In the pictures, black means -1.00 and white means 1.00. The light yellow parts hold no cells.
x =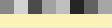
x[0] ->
0.06
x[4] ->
0.50
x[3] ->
0.27

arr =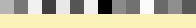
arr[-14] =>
0.42
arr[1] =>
-0.07
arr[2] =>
0.89

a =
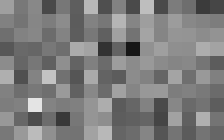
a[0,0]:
0.25
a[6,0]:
0.01
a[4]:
[0.10, -0.20, -0.07, -0.25, 0.12, -0.22, 0.00, -0.16, 0.23, 0.09, 0.20, 0.09, 0.04, 0.07, -0.08, -0.28]
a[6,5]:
-0.24
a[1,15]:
-0.02
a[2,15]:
0.15
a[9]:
[-0.06, 0.20, 0.47, 0.13, -0.09, -0.10, 0.27, 0.44, -0.21, -0.15, 0.04, -0.33, -0.09, -0.29, -0.09, -0.20]
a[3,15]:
0.28
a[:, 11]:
[-0.42, 0.05, 0.04, 0.25, 0.09, -0.21, 0.20, -0.42, -0.46, -0.33]
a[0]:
[0.25, -0.06, 0.07, -0.43, -0.07, -0.26, 0.44, -0.38, 0.02, -0.42, 0.49, -0.42, -0.03, -0.14, -0.54, -0.45]
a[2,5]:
-0.27
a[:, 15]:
[-0.45, -0.02, 0.15, 0.28, -0.28, 0.00, -0.16, -0.27, -0.09, -0.20]
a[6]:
[0.01, -0.14, -0.06, -0.13, 0.21, -0.24, 0.07, -0.16, 0.26, 0.04, 0.19, 0.20, -0.02, 0.01, -0.05, -0.16]
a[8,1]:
-0.19
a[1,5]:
-0.28
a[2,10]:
0.29
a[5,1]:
-0.37
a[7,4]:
-0.03
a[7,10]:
0.02
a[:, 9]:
[-0.42, 0.04, -0.10, -0.83, 0.09, 0.10, 0.04, -0.20, -0.25, -0.15]
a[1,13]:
0.07
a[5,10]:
0.02
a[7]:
[-0.02, 0.01, 0.79, 0.03, -0.03, 0.00, 0.17, 0.36, -0.29, -0.20, 0.02, -0.42, 0.06, -0.17, -0.10, -0.27]
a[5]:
[0.37, -0.37, 0.03, 0.53, -0.11, -0.33, 0.33, -0.22, -0.28, 0.10, 0.02, -0.21, 0.29, -0.13, 0.20, 0.00]
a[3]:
[-0.32, -0.18, -0.20, -0.06, -0.14, 0.34, 0.28, -0.61, -0.22, -0.83, 0.14, 0.25, 0.12, 0.11, 0.36, 0.28]
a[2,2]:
0.06
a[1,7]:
-0.07
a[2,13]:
0.16

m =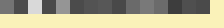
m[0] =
-0.09
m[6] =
-0.35
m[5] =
-0.41

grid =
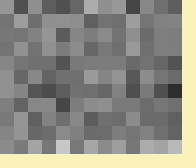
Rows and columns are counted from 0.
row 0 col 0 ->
0.17
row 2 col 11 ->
-0.01
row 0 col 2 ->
0.12
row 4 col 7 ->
-0.03
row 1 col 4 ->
0.13
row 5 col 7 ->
0.04
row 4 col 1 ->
-0.08
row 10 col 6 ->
0.30
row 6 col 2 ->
-0.33
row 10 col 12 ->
0.45
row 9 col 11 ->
-0.13
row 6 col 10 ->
-0.04
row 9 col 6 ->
-0.16
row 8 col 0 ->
-0.05
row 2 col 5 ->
0.05
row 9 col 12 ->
-0.22
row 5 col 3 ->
-0.22
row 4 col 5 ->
-0.05
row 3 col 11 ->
-0.01
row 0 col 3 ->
-0.27
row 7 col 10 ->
-0.15
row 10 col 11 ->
0.28
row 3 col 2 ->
-0.10
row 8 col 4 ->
-0.14
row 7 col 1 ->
-0.22
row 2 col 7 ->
0.08
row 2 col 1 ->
-0.08
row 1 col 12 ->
0.03
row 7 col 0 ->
-0.01
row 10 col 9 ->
-0.07
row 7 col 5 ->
-0.02
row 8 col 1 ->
0.17
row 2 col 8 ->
-0.10
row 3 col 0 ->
-0.09
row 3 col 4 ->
-0.03
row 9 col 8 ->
-0.02
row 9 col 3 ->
-0.15
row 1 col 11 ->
0.01
